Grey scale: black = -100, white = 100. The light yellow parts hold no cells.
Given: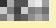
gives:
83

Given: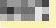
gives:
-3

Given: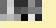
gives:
11

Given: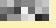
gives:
41

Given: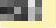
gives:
78

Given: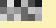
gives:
-42
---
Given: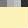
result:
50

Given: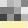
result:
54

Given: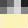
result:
59

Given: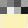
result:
-36

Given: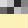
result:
-68

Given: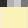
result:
59

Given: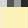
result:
22

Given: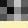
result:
54

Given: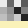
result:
84
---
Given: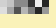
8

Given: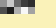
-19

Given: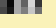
32

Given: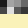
16

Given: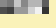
55

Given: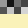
-13

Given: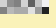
1

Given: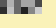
-18
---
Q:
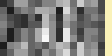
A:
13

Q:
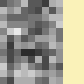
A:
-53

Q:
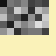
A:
-50

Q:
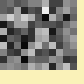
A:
-48

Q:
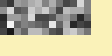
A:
-33

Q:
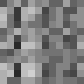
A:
26
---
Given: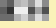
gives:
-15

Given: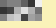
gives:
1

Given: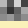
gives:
10

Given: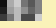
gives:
-54

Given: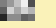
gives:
-70

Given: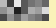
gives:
-42
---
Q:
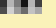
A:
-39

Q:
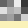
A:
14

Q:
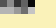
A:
41

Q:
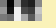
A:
-5

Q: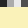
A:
-72

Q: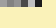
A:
25

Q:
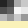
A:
46

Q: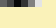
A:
-23
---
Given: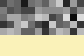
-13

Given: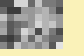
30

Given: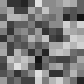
-49

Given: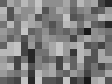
31

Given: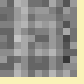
20

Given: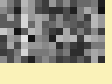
-41
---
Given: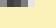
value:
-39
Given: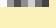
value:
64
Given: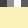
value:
16
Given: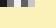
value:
89
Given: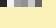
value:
13
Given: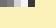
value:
66
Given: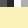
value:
-67
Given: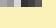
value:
-59
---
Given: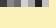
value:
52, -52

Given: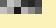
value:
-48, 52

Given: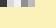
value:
47, -55

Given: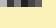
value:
-22, 47

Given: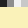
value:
57, -75

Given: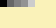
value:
60, -98
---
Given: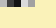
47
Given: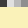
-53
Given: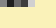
4
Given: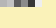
43
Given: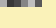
37
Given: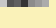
56
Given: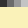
-62
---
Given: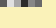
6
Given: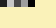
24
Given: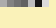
-82
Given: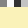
-61
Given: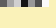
-39
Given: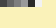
-68
